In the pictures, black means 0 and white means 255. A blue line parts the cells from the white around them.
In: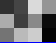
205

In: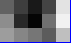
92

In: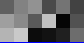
32

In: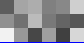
64

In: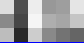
115

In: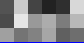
96

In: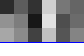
85
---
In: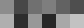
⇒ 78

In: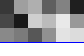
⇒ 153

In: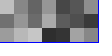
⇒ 58

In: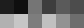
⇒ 76

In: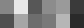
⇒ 58

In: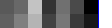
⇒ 1
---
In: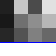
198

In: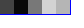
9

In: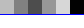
129

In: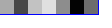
71

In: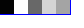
255

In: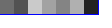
82
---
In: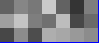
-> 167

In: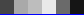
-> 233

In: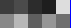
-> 95

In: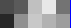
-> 200

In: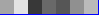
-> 86

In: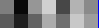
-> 111

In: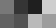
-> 82
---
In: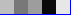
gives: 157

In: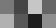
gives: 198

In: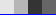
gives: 52

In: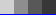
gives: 88

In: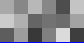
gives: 184

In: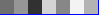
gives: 49

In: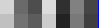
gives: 77

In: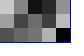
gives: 18

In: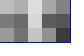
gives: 222
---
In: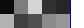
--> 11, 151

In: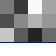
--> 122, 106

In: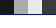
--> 23, 59

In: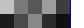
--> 194, 16

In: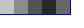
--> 197, 103

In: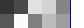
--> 52, 157

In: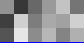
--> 146, 176

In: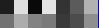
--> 29, 143
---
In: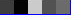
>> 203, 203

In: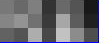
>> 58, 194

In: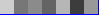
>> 100, 206

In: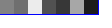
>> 81, 236

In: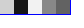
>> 242, 242

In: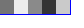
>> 138, 237

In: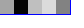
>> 191, 219
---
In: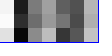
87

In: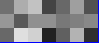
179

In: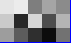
12

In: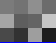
158

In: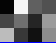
17

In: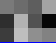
143

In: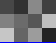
156

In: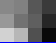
80

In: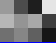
96

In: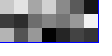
67
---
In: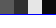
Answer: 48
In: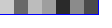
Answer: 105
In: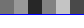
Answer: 152
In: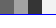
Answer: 163
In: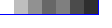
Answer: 190
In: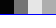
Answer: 116
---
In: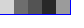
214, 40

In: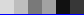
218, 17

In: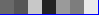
234, 35

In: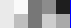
250, 30

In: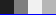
241, 31

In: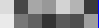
234, 52

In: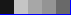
197, 22
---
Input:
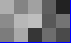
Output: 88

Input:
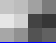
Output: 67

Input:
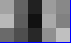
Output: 169

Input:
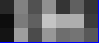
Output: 174

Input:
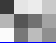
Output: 113

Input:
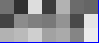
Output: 73
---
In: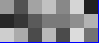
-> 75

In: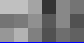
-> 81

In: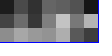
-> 174

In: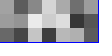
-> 184

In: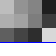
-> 68

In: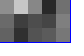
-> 83
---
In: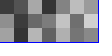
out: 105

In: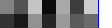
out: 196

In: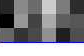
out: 66

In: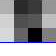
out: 86

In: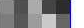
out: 171

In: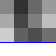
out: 127

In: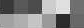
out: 76

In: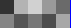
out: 209

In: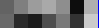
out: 156
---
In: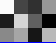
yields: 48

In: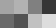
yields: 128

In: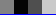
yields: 79

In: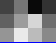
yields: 9

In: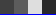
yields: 222

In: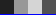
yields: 213
